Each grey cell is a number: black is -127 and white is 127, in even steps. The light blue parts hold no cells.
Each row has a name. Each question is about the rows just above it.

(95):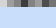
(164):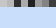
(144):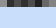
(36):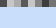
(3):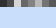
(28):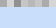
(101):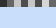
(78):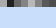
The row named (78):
[ 43 -94 -24   3  56   3 -38 -50]
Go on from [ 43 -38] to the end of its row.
[ 70   3 -66 -12]
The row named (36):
[-50  70  43 -38  70   3 -66 -12]
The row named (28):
[43 85 17 70 56 70 43 85]

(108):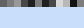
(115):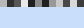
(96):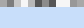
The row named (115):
[ 56 -79 -41 104 -95  11 -95  24  72 -55  88 -67]
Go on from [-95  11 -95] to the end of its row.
[ 24  72 -55  88 -67]

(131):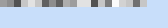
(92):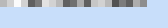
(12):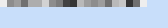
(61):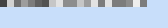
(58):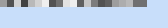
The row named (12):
[110  13  29 -15  45  45  82  13  -3 -61 -74  57  29  13  29 -15  57  70
 -74 -15 110]
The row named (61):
[-61  82 -15  29  -3 -31 -45  70  98  13  13  70  29  98  -3  98  -3  -3
  13 110  -3]
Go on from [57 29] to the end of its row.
[ 13  29 -15  57  70 -74 -15 110]

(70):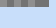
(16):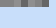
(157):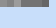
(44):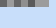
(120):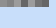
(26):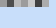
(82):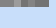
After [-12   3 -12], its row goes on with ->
[-12]
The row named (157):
[ 15   3  28 -12 -12 -12 -25]

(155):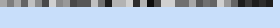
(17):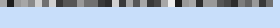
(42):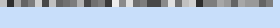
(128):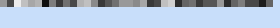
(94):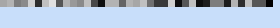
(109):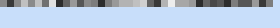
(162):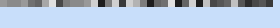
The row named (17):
[ 39 -98  25  39  10  80 -15  80 -70 -41 -41  25 -15 -15 -70 -82  80 -70
  39 -41  39 -70 -55  39 109 -98  25  39 -82  25  25 -41 -55 -82  -2 -27
  25 -70 -15]
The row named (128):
[  25  -55  109   64   39   51 -113   -2  -70  -15  -55   51   64   10
  -70  -41  -15   25   25   10   39  -70  -55   64   80  -82  -27  -15
  -70  -41  -41   25  -82  -27   -2  -55  -55  -98  -27]
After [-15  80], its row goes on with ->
[-70 -41 -41  25 -15 -15 -70 -82  80 -70  39 -41  39 -70 -55  39 109 -98
  25  39 -82  25  25 -41 -55 -82  -2 -27  25 -70 -15]
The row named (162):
[ 25  10  10  25 -15 -27  39  96 -55  -2  10  10  25  80 -98  -2  80 -70
  80  51  -2 -98 -27 -15  96 -98 -27  80 -98  64 -55 -41 -27  64 -41 -82
 -55 -41 -70]
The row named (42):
[ 64 -82  39 -27  -2  80 -55  64 -27 -15  -2  51 -55 -15  -2 -70 109  10
  96 -15  -2 -55 -55  10  96 -15  64  80 -82  -2  -2  39  25 -27  39  25
  25 -27  -2]

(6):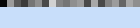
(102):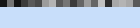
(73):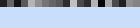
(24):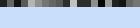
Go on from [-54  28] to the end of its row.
[ 52 -38 -10 -68 -26  28 -26  65 -82  40  52  40 -38]
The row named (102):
[-107  -10 -107  -68  -38  -54   28   52  -38  -10  -68  -26   28  -26
   65  -82   40   52   40  -38]

